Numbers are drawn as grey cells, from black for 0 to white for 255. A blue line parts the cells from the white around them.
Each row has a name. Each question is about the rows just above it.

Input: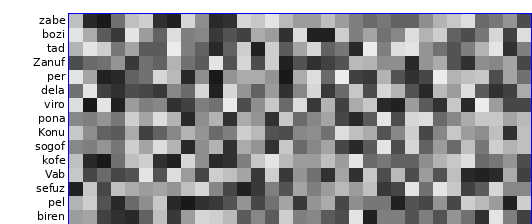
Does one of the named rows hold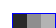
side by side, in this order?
yes
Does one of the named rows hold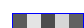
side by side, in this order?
yes

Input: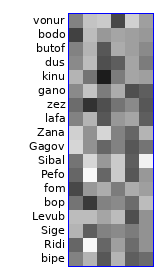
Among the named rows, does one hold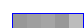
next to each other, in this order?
no
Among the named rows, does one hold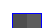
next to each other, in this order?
yes
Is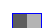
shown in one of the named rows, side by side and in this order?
no
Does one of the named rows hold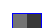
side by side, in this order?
yes
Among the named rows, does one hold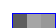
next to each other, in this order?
no
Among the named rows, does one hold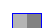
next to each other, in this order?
no
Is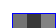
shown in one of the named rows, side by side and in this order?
yes

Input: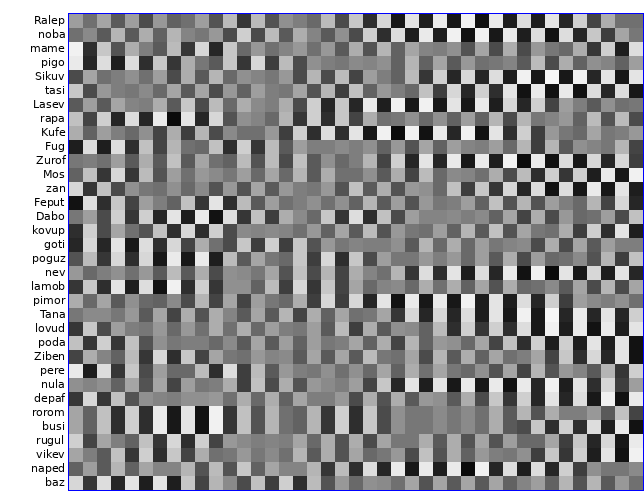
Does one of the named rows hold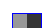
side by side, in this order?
no
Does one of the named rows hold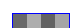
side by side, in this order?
yes
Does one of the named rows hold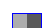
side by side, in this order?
yes
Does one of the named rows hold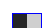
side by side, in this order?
yes
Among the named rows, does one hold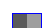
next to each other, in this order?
yes
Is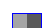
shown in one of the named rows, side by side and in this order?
yes

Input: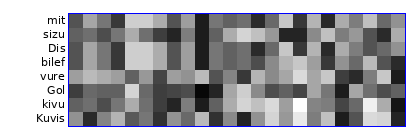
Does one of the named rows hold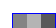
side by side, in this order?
yes
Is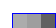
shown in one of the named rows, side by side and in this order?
yes
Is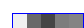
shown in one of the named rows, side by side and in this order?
no
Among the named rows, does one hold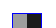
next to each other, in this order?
yes
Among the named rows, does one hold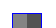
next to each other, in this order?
no

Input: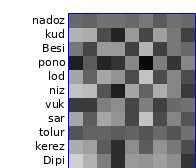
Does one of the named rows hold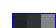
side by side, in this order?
yes
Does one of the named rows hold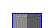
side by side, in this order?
yes

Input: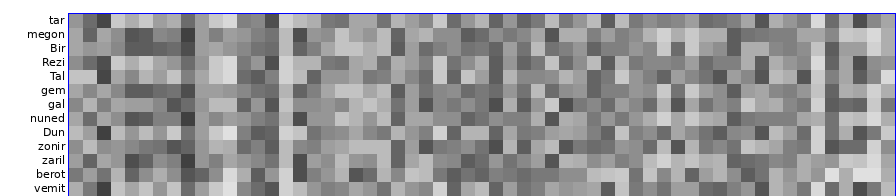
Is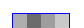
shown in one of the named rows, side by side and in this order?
yes
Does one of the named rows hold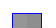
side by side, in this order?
yes
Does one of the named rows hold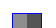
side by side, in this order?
yes
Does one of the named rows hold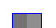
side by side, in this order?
yes
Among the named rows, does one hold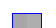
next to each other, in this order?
yes

